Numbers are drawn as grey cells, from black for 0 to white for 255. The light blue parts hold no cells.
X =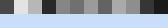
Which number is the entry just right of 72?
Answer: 227
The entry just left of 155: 112

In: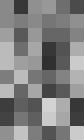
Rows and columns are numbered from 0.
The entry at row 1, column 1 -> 125
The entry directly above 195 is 118
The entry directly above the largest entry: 67
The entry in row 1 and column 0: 137
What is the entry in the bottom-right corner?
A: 203
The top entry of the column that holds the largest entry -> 152
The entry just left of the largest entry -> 83
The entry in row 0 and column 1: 55
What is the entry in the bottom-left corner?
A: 144
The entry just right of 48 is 89
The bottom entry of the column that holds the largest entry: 83
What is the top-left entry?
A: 137
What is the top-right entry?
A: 75
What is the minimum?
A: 48
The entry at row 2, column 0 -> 159
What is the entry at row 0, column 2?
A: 144

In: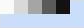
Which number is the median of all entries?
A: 165
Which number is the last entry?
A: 18
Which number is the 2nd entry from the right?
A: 90

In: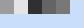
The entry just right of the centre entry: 100
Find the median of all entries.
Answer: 120

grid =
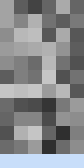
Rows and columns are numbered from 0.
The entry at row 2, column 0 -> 141
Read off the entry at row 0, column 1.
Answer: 93
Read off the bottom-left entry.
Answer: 107
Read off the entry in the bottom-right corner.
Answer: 141
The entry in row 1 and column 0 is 163
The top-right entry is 101
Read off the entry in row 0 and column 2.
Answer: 67
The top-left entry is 163
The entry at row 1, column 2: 177

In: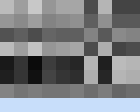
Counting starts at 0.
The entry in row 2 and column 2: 76
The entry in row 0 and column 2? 200
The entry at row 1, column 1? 138
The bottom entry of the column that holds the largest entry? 124
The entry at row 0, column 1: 158
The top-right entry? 68
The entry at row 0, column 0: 187
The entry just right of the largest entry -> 150
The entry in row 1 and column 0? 150
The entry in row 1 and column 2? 158
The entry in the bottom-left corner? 131
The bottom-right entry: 109
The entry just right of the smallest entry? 61

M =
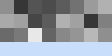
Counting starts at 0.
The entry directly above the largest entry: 70
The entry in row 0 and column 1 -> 54
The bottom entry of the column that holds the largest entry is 232
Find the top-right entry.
177
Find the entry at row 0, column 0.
143
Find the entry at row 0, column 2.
84
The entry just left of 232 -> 121

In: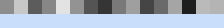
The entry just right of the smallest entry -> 186
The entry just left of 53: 84

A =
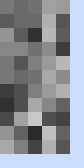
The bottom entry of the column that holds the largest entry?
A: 67
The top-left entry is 120
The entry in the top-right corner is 154
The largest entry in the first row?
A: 161
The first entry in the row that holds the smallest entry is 148
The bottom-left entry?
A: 168
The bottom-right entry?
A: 85
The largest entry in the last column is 183
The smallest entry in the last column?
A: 61
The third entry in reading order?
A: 113
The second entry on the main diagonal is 105
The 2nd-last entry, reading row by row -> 176
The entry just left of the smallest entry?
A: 98
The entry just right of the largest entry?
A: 79
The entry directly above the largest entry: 168

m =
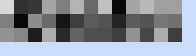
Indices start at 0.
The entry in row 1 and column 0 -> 127
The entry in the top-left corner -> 216
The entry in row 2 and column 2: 29
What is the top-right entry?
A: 159
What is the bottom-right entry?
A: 62
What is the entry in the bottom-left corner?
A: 146
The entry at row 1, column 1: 8
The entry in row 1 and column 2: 140
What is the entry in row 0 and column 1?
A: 49
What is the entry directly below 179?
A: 62
